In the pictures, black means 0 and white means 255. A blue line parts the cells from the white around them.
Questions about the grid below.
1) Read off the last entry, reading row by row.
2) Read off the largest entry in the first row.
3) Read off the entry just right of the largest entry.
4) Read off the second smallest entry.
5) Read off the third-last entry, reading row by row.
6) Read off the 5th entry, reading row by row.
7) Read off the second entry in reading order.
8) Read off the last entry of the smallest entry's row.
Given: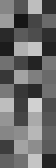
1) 35
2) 190
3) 77
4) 28
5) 113
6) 156
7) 85
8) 106

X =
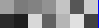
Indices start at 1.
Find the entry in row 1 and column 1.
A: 161
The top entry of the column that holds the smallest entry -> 123
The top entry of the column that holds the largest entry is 86
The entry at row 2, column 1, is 43

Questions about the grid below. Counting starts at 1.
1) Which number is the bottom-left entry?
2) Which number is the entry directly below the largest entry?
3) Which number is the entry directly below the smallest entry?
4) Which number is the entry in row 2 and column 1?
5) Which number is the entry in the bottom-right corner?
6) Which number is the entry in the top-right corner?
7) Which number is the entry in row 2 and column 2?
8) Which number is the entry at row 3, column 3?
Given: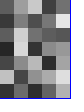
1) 51
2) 86
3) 70
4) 57
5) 178
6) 113
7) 126
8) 113

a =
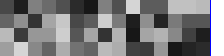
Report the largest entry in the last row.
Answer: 213
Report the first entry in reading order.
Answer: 72
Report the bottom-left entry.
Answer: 158
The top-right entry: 186
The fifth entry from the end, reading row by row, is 59
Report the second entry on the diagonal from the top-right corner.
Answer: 86
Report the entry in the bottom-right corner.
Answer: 43
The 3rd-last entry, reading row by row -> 23
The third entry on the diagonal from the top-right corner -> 136
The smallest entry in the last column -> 30
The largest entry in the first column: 186
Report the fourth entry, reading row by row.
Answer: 107

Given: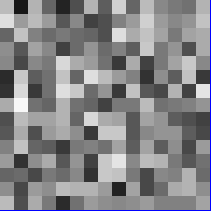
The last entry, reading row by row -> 163
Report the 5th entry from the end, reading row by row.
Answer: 155
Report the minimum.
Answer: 22
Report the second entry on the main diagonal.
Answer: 155
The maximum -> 248
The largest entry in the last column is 228
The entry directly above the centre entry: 148
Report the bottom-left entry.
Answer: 187
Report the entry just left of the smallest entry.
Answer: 187
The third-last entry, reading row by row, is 129
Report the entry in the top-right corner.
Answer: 179
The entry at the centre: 65
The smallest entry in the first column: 43
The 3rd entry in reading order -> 179
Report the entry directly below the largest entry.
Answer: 187
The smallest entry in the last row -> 43
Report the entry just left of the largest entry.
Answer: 171
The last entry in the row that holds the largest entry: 148
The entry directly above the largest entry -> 216
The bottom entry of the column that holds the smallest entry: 79
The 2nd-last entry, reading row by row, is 129
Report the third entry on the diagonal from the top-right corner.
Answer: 121
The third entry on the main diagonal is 129

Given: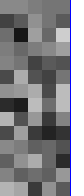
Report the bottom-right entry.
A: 90
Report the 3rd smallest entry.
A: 35
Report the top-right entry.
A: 117
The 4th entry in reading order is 117
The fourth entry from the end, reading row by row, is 166
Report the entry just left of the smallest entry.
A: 110
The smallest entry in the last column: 43
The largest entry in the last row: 180
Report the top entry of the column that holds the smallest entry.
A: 137
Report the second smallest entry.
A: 29
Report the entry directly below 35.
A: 104
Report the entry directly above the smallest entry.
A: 90
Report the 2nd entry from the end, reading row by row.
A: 145
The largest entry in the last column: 206
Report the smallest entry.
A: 22
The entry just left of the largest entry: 104
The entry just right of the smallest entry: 159
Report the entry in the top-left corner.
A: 137
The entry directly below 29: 82
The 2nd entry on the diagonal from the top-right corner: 117
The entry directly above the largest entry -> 90
